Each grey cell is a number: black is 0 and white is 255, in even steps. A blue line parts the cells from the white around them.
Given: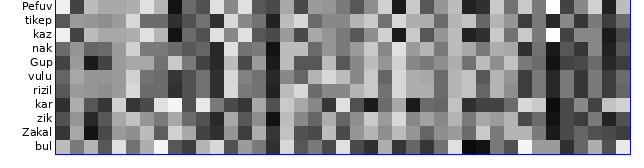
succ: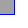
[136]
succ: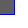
[209]
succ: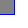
[114]
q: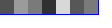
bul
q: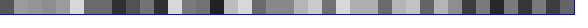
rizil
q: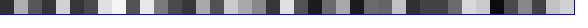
kar

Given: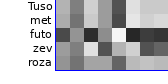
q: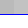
roza
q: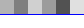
Tuso
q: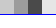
met
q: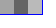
roza

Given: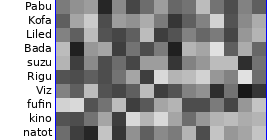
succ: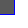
[165]
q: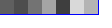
Rigu
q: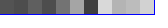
Rigu

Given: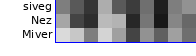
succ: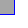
[68]
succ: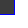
[111]
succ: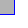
[39]
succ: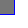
[24]
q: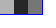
Nez
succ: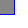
[104]
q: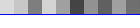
Miver

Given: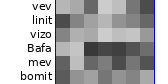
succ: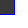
[70]
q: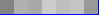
vizo
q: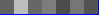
mev
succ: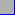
[169]
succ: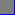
[76]

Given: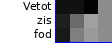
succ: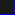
[127]
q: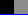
Vetot
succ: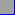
[140]
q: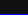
Vetot

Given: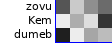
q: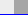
dumeb
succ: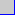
[143]

